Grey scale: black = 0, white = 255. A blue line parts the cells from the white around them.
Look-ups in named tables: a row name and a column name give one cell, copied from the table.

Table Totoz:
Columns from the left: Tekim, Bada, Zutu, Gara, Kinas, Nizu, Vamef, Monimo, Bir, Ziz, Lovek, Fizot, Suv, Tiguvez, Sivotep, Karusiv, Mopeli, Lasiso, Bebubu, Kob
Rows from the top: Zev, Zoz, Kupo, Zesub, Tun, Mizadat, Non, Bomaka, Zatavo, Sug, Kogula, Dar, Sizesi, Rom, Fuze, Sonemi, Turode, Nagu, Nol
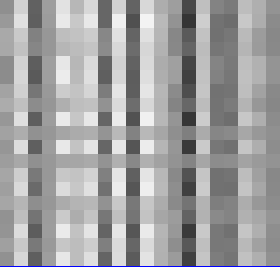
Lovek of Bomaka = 215
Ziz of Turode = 86
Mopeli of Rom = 112
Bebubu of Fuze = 152
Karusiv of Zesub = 118
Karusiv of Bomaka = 115
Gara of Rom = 154
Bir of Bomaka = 218
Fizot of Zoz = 185

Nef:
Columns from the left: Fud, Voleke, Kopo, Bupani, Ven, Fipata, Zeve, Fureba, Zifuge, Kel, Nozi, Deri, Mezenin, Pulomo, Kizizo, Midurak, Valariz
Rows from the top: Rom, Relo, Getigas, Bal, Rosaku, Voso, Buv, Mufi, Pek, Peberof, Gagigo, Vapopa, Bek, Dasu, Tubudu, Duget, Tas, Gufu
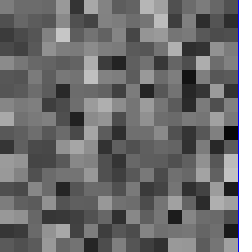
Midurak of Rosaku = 109
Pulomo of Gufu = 151
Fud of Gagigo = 53
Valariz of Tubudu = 161
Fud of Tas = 54
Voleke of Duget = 145
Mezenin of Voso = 126
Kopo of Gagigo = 74
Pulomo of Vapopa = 96
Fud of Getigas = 59
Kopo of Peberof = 110
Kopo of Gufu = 91
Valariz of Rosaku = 129
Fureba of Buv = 99
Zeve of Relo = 67
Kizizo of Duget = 109
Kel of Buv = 124
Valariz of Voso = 91
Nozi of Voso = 153
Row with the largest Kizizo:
Rosaku

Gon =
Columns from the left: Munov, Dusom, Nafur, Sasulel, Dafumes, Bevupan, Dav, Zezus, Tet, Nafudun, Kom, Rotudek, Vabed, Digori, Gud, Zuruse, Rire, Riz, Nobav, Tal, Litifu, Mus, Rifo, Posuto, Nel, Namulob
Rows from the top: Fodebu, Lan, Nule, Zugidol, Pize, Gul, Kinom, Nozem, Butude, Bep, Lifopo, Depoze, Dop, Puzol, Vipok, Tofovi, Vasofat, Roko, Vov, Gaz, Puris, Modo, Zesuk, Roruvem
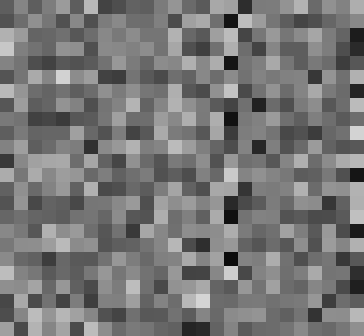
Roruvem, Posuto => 105
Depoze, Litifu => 133
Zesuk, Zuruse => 105
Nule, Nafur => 100
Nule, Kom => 117
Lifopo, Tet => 152
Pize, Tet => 152
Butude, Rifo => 127
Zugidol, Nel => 78

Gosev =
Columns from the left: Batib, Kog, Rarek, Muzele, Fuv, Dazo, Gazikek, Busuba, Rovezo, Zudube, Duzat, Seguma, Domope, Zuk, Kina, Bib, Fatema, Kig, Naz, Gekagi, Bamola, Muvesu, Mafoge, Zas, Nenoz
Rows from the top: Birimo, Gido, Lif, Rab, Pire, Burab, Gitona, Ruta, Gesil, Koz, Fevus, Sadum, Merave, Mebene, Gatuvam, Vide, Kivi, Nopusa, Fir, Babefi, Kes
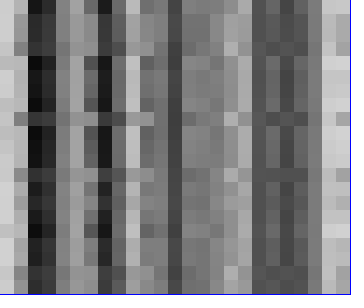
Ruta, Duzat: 99
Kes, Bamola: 77
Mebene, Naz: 80
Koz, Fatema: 143
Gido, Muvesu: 84
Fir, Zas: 190
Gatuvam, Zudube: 167
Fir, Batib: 209
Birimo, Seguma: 120

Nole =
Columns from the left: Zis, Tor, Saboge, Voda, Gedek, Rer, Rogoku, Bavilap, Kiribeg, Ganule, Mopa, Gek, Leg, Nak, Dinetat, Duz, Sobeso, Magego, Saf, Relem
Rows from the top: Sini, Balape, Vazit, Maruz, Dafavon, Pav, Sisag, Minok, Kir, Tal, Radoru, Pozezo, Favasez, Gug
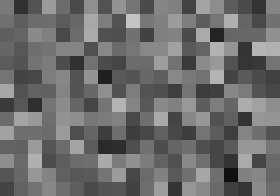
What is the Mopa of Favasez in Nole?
107
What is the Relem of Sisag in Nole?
71
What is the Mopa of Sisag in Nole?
83
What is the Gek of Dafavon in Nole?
158
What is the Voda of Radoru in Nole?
85
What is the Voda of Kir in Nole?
110
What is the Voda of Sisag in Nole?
97
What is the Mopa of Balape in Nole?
120
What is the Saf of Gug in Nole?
140
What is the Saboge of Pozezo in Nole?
176
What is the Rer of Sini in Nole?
74
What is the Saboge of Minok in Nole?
47
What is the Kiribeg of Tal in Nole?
110
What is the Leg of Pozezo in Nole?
81

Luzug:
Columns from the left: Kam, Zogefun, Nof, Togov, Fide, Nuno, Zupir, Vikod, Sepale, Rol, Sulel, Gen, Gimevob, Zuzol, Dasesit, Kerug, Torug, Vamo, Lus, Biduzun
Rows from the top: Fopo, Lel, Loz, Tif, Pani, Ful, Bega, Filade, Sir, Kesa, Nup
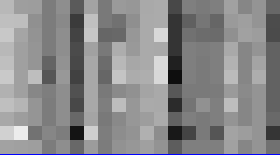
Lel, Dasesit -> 118
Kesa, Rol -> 147
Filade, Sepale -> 189
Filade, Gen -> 169
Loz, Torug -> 144
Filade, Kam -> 191
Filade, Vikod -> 126
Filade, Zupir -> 168
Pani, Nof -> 149
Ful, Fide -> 152
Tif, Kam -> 184
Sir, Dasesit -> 122
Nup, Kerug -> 127
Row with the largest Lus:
Ful

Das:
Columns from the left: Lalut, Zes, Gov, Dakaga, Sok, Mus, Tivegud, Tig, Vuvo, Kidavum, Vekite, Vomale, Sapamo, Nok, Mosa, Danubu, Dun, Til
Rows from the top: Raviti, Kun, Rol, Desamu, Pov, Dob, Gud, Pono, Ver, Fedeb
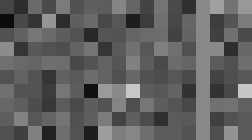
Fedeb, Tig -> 158
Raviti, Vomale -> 116
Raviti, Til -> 152
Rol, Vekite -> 107
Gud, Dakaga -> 60
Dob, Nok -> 74
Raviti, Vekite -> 68
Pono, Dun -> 115
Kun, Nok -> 101
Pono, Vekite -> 118
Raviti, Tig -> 93
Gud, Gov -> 82
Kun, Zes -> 72
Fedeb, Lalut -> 81
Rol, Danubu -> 64
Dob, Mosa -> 136
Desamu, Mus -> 98
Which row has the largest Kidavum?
Gud

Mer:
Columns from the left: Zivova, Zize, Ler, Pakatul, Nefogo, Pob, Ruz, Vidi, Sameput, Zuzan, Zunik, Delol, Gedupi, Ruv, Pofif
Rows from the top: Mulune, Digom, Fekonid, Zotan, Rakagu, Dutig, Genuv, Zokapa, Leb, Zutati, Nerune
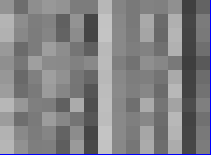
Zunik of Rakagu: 143
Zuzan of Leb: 127
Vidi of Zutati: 196
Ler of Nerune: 126
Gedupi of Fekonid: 181
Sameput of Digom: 136
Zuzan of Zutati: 123
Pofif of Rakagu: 89
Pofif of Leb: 113
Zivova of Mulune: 147
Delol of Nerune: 109
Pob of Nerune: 154
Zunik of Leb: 135
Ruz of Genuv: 85
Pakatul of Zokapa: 125

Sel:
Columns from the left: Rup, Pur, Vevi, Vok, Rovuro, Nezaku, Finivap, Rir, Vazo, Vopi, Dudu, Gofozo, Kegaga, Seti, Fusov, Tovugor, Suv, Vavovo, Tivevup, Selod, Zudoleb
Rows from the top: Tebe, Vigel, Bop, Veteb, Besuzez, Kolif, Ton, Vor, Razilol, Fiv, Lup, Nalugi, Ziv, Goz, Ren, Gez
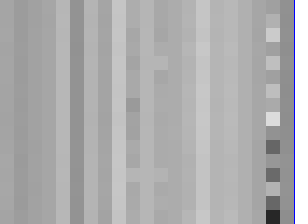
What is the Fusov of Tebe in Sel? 197
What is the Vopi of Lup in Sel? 170
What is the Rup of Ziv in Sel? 166
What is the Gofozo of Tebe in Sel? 168
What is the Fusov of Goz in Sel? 195
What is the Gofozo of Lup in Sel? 171
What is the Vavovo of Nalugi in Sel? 176

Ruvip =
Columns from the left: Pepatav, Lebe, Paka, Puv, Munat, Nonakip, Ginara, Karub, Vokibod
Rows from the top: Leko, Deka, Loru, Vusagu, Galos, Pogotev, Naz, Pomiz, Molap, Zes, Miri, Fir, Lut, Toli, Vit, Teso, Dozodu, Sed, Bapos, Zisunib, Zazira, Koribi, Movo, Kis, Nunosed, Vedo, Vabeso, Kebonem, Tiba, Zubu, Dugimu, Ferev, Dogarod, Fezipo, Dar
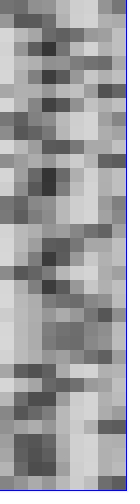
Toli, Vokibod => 191
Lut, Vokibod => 191
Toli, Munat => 125
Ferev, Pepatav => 158
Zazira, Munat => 90
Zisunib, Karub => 173
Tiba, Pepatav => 183
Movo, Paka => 174
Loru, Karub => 159
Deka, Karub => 176
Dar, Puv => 151
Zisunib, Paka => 100
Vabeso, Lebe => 95
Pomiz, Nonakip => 145

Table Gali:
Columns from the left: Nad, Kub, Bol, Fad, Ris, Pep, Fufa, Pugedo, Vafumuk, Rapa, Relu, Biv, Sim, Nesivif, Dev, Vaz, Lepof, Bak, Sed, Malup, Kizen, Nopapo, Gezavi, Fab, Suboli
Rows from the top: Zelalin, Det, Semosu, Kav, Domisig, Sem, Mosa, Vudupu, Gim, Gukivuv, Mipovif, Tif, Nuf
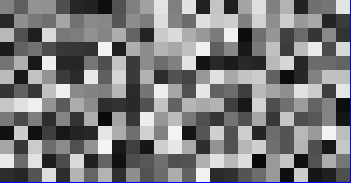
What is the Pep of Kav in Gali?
54
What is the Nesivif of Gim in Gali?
120
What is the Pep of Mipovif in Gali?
80
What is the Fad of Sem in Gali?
146
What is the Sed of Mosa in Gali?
184
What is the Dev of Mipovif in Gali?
46
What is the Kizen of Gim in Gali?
197
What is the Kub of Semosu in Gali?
81
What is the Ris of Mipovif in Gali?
139
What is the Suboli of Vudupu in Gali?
14
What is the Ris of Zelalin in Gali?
79
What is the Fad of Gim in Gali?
45
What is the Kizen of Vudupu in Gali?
112
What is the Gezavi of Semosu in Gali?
53
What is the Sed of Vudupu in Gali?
210
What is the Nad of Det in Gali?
40

